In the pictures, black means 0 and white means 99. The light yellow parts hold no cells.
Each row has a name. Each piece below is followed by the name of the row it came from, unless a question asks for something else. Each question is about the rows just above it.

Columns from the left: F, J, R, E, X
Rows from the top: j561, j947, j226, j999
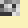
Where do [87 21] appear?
j947
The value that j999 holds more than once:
[21]
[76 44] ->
j561

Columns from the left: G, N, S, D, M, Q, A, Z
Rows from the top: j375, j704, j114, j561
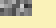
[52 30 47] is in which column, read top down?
Z
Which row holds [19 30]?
j704
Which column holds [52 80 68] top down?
Q
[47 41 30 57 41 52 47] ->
j561
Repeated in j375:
[52]
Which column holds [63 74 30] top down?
G

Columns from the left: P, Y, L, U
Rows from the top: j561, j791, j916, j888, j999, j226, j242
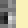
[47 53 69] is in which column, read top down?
U
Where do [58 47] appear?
j561
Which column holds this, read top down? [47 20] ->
Y
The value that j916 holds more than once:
[47]

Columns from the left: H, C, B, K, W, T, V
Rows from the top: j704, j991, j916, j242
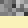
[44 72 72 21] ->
j242
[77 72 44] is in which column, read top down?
W
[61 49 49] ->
j991
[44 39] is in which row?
j916
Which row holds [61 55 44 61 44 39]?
j916

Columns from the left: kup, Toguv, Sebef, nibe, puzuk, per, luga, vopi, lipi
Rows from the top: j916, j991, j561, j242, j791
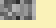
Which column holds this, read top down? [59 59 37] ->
luga
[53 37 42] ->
j991
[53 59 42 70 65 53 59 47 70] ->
j561
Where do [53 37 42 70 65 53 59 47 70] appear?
j991

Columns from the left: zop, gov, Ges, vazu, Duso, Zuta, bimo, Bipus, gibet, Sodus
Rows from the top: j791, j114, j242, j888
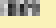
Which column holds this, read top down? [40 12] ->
Ges
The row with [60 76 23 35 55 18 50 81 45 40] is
j242
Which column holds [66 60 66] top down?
zop
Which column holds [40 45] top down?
gibet

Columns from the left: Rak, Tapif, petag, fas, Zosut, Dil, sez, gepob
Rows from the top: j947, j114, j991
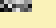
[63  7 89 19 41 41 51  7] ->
j114
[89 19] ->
j114
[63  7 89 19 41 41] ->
j114

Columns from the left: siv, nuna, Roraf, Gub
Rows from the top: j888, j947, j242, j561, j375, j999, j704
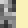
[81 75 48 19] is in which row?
j888
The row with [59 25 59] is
j999
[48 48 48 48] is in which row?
j375
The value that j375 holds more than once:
[48]
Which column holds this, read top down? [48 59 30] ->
siv
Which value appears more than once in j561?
[65]

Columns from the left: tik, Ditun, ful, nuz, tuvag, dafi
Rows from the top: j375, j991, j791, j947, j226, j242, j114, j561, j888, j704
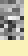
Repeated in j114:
[23]
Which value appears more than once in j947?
[51]
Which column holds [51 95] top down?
ful
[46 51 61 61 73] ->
j888
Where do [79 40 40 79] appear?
j791

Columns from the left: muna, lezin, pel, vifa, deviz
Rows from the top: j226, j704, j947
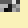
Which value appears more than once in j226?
[36]
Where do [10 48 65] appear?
j704

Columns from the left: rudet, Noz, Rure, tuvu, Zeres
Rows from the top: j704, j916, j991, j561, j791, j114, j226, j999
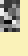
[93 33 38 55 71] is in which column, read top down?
rudet
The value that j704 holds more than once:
[22]
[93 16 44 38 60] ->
j991
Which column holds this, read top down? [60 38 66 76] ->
Zeres
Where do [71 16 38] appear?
j791

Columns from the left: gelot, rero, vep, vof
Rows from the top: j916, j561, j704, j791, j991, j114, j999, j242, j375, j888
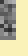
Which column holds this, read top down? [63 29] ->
vep
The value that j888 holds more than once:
[47]
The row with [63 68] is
j916
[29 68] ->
j999
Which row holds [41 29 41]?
j561
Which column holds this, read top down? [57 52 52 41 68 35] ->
vof
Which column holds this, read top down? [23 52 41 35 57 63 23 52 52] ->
gelot

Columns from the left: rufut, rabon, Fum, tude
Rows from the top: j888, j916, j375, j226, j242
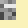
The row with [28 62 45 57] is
j242
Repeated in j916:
[90]
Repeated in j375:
[57]
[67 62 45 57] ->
j888
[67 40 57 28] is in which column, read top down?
rufut
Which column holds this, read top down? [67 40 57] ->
rufut

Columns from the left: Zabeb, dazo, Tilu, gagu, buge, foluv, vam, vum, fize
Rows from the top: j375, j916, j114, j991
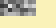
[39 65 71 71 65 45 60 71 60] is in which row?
j991
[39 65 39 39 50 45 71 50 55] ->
j375
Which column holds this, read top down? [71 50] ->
vum
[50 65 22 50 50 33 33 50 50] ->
j114
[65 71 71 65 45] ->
j991

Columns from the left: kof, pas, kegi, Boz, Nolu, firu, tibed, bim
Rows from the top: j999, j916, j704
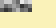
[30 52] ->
j704
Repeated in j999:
[79]
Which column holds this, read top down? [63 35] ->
kof
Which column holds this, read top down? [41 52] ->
Nolu
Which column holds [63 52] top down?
Boz
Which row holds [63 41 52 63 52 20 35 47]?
j916

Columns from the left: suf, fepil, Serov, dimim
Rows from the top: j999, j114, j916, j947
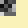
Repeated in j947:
[39]
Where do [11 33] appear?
j999
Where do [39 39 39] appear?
j947
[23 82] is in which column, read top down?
suf
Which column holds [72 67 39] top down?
dimim

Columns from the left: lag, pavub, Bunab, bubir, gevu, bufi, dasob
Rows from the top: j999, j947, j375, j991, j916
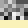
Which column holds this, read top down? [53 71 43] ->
pavub
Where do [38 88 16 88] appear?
j916
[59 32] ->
j999
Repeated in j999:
[32]
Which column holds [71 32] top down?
dasob
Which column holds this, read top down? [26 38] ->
Bunab

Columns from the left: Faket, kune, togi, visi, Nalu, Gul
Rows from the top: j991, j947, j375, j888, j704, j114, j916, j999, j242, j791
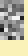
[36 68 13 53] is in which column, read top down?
Gul
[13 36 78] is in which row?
j791
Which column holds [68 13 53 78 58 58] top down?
Gul

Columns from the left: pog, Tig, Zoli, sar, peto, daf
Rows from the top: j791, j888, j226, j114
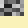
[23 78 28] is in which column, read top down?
peto
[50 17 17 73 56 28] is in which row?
j114
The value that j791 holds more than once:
[44]
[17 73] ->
j114

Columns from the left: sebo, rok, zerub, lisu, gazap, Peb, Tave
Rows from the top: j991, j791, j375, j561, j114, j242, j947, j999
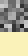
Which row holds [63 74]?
j242
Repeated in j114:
[68]
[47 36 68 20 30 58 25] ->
j999
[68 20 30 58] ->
j999

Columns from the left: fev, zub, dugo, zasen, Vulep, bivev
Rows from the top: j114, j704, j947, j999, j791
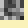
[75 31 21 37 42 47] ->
j999
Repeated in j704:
[26]

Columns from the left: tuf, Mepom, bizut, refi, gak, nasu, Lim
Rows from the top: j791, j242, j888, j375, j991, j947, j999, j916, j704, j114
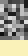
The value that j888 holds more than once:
[46]
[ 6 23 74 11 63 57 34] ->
j704
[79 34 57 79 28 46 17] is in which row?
j916
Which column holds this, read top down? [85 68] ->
refi
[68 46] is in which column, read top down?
nasu
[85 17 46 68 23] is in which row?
j888

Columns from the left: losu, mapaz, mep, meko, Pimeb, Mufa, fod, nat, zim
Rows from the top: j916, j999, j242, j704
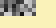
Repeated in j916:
[53]
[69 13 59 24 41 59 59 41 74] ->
j242
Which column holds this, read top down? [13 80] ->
mapaz
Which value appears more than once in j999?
[41]
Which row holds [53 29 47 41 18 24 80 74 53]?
j916
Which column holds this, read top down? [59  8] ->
Mufa

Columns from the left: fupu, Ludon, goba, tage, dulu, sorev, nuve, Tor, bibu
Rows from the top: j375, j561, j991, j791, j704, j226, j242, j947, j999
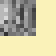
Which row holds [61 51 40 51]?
j375
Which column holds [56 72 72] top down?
fupu
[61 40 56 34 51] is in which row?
j947
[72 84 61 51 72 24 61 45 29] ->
j704
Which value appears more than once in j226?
[34]

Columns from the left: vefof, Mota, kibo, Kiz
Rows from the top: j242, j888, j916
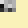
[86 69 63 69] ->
j242
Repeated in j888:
[69]
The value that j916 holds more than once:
[51]
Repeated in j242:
[69]
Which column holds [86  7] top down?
vefof
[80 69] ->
j888

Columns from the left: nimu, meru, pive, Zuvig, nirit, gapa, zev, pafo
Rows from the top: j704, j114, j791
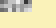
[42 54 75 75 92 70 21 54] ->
j704
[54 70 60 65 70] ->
j114
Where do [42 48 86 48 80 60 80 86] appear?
j791
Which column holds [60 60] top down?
gapa
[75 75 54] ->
j114

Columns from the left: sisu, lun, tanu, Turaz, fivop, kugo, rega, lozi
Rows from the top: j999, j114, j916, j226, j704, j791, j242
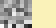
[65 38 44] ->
j916
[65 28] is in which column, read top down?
lun
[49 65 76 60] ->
j999
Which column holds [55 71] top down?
sisu
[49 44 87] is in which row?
j791

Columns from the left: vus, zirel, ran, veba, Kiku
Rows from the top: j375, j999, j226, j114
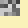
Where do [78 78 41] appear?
j226
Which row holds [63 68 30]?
j375
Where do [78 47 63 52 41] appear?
j114

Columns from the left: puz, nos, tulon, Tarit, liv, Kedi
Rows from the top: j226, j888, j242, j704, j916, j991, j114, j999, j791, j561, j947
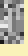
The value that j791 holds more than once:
[63]
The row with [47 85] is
j916
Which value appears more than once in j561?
[42]
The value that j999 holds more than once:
[53]
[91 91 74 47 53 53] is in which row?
j114
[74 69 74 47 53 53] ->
j991
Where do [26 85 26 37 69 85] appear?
j888

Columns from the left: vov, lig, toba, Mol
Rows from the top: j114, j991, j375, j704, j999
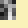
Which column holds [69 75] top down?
toba
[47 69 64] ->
j991
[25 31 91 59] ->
j999
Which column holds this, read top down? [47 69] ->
toba

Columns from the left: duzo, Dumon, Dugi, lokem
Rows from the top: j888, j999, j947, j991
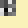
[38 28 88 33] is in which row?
j888
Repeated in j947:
[88]
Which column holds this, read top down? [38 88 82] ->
duzo

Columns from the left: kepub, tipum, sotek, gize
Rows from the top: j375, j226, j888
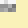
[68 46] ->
j226
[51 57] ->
j888
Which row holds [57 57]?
j226
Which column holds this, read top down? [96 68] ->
sotek
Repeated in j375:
[96]
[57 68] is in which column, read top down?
tipum

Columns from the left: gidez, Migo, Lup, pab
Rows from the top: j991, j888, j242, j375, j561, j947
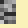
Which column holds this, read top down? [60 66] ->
Lup
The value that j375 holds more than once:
[17]
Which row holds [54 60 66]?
j991
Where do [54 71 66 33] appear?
j888

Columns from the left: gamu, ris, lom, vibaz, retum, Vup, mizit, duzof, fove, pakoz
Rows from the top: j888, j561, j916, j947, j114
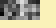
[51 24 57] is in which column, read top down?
pakoz
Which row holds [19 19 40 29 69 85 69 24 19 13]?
j888
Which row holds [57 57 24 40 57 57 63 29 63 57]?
j114
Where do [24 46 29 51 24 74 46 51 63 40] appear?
j561
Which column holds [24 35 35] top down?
retum

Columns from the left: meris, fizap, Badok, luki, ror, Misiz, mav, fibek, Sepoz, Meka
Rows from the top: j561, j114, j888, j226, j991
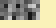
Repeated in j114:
[42]
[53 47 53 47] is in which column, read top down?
Misiz
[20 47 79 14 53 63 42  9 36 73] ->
j991
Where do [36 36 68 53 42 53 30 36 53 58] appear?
j888
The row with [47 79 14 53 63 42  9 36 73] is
j991

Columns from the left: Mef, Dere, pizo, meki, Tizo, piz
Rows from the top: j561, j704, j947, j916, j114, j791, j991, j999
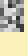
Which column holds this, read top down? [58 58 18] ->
Tizo
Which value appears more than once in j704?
[74]

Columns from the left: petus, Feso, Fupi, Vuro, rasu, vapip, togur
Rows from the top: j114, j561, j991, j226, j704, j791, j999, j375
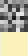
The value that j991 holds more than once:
[76]
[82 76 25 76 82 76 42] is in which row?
j791
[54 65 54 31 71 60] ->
j999
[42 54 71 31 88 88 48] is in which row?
j226

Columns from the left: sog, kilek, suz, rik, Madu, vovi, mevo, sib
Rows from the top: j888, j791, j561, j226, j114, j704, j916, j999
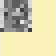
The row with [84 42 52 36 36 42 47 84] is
j888
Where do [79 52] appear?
j704

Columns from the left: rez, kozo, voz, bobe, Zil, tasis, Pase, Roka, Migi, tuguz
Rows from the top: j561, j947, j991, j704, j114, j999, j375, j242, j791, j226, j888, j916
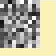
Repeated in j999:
[30]
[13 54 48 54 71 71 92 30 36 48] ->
j375

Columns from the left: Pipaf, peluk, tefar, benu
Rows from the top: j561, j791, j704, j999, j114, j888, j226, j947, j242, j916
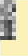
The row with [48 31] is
j947
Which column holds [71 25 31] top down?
tefar
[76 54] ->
j114
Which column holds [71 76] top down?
tefar
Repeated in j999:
[54]

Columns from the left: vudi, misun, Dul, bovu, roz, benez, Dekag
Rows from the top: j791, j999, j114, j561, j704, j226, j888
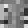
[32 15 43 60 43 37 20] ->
j226
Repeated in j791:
[48]
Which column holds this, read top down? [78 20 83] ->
Dekag
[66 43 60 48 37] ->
j561
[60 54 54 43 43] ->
j888
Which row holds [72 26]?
j114

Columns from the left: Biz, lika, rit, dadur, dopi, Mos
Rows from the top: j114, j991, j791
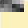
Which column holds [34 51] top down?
lika
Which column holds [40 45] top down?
rit

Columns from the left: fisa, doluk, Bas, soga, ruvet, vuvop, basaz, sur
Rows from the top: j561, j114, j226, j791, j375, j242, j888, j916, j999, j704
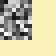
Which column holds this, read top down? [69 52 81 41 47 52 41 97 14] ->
doluk
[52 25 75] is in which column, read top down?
soga
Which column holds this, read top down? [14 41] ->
fisa
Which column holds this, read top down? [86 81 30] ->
fisa
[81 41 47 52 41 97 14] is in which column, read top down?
doluk
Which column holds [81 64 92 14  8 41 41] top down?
soga

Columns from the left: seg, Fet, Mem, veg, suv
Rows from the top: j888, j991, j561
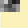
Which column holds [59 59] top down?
suv
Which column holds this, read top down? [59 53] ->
seg

